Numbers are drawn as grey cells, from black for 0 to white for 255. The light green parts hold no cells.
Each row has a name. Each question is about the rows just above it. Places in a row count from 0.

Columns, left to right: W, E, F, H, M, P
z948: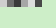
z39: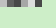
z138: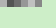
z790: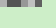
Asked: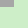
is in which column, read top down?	H
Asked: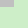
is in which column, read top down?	M
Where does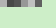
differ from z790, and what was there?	1, [84]
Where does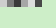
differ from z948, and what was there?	1, [110]

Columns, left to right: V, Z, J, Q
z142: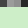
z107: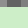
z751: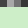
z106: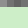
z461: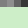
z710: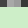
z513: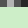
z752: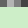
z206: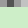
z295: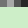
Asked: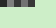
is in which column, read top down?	Q
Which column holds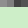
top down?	V
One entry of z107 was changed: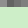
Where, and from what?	2, [99]
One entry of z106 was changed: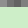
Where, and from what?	3, [114]
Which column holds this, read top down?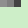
V
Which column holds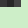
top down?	Q
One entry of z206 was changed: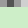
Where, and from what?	3, [194]

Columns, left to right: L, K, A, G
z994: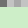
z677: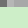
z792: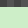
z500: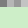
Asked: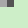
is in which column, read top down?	G
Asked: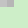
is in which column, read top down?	K

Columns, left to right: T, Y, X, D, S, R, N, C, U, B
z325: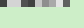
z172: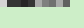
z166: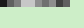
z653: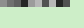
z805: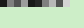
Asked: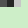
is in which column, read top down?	D
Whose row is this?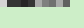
z172
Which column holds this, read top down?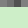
N
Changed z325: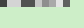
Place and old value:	4, [65]

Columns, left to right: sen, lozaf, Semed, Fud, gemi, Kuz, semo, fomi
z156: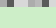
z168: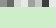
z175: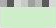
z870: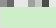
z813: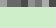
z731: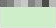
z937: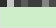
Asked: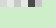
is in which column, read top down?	Fud
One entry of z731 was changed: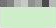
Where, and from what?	4, [132]
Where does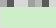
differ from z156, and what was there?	4, [172]

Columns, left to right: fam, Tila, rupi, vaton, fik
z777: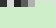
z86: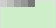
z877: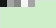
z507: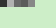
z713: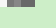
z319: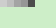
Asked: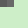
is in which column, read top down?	vaton
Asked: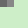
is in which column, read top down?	rupi
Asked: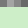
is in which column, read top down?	fik
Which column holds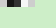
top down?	fam

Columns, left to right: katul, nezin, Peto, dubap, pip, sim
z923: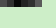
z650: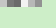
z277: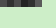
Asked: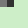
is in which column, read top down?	nezin
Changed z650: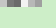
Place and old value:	5, [146]

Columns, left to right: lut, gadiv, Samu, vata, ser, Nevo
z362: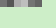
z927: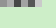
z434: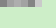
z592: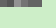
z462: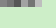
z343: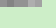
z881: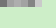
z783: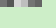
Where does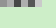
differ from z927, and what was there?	3, [162]
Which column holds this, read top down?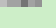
vata

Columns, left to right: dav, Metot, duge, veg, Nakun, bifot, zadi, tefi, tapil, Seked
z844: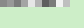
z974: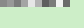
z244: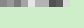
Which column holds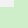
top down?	tapil
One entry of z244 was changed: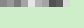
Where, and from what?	6, [179]

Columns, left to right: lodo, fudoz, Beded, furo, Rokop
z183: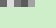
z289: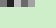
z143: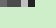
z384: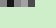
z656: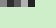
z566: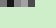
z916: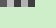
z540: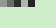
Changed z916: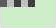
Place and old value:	3, [178]
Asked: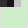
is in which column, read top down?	fudoz
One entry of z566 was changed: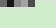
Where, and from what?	0, [121]
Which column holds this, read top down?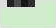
fudoz
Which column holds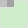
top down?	furo

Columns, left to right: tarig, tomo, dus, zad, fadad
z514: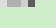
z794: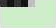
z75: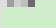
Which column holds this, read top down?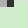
dus
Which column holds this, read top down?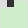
tarig

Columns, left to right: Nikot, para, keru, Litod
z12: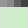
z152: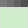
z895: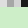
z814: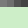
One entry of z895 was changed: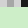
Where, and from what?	0, [222]
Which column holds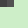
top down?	Litod
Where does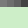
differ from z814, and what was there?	2, [81]

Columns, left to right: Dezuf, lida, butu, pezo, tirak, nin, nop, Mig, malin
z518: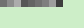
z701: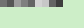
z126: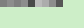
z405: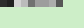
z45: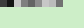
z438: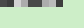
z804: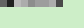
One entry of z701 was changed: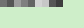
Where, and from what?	7, [100]
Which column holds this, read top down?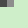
tirak
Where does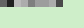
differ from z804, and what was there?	4, [141]
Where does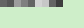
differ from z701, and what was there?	0, [113]
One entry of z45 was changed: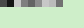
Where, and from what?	0, [61]
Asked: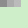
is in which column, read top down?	Mig
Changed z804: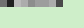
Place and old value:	0, [100]

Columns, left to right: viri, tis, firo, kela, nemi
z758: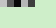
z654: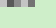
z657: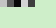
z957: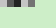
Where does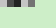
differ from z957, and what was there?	1, [89]
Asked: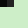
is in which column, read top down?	firo
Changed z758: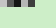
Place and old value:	2, [9]
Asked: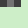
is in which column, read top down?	nemi
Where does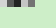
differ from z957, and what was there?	0, [196]

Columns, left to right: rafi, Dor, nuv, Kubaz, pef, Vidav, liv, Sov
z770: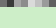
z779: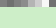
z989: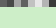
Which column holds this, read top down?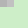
pef
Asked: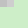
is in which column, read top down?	Vidav
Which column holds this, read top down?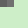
Sov
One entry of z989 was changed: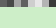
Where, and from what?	4, [193]
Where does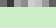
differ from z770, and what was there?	4, [218]

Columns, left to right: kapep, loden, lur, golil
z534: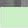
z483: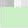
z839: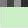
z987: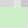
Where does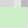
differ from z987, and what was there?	3, [201]
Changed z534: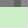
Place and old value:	0, [112]
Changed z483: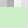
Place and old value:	1, [188]
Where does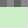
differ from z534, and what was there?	1, [124]
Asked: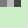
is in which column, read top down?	loden
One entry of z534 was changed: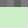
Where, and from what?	3, [137]
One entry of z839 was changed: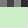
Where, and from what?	2, [150]

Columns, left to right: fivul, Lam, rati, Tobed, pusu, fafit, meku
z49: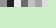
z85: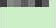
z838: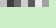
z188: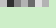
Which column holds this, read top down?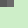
pusu
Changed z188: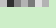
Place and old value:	4, [107]

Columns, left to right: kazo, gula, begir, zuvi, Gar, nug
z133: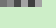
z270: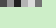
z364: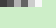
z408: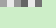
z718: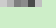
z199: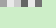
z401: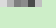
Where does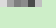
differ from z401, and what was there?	1, [179]
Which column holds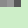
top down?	gula

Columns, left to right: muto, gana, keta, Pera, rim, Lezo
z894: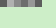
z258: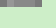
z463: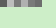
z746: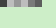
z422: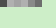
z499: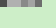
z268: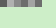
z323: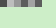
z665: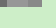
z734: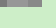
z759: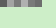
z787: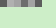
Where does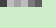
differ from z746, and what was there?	2, [151]
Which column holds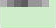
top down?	Pera
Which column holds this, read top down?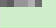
Pera

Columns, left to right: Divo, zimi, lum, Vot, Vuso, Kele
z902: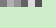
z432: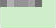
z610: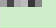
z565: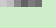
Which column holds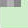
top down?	lum
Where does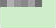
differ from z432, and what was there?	3, [148]
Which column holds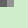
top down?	Vot
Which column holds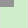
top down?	lum
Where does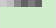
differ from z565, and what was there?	5, [111]
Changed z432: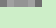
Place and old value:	1, [176]

